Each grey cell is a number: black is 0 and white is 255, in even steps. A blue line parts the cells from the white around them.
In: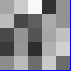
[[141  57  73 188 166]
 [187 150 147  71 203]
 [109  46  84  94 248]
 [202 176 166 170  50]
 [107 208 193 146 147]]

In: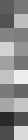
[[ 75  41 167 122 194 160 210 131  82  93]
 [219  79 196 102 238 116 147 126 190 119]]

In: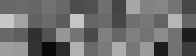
[[157 105 200 105]
 [154  95 163 106]
 [ 50  48  97 102]
 [ 10  83 107 114]
 [ 43 150  93 104]
 [177 117 198  76]
 [106  74 102  80]
 [123 128 106 111]
 [172 102  72  69]
 [119 128 111 167]
 [154 115 119 131]
 [ 28 140  99 134]
 [114 114 182 116]
 [ 60  29 102  71]]

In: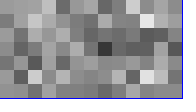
[[146 154 117 140 155 124 155]
 [143  95 150 100 115 161 159]
 [113 204  89 124 173 198 162]
 [161 139 160 164 151 171 191]
 [129 180 104 137 174 146 107]
 [128 141 148 173 127 124 152]
 [123 133 158 116 102 113 166]
 [105 141 137  55 116 171 103]
 [126 180 139 104 108 132 126]
 [167 101 153  95 122 130 205]
 [132 225 131  96  91 231 140]
 [139 188 172 162  96 177 165]
 [139 116 138  87 132 158 140]]

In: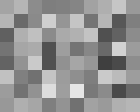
[[152 156 193  99 116  96 181 164]
 [175 114 128 147 166 176 106 181]
 [166 146 113 202 171 192 138 140]
 [127 221 196  81  81 139 207 126]
 [147 158 156 145 158 170 149 128]
 [113 230 143 166 116 177 197 133]
 [162 121 126 151 135 195 116 162]
 [154 139 202  63 105  80 182 175]
 [176  74 187  74 210  98  87 198]
 [182 104 157 141 156 140 127 153]]

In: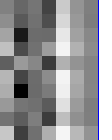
[[199 115 153 173 182  95 192 164 142 129]
 [ 62  93 117   1  69 154  75  25  89 103]
 [112 126 112 107 108 135 113 108 113 117]
 [175  60  91 123 140  59 157 107  78  67]
 [245 190 224 239 243 177 243 231 215 202]
 [184 144 155 166 171 147 177 161 153 148]
 [147 127 126 134 133 132 140 136 125 127]]

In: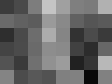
[[132  83  68  46 106  60]
 [ 76  58  75  74  97  74]
 [ 88 112 106 109  92 125]
 [ 82 145 141 172 154 196]
 [128 156 138 133 137 160]
 [129  33  65  50  97 127]
 [  9  53  44  75  85 123]
 [129 184 103  58  90 177]]
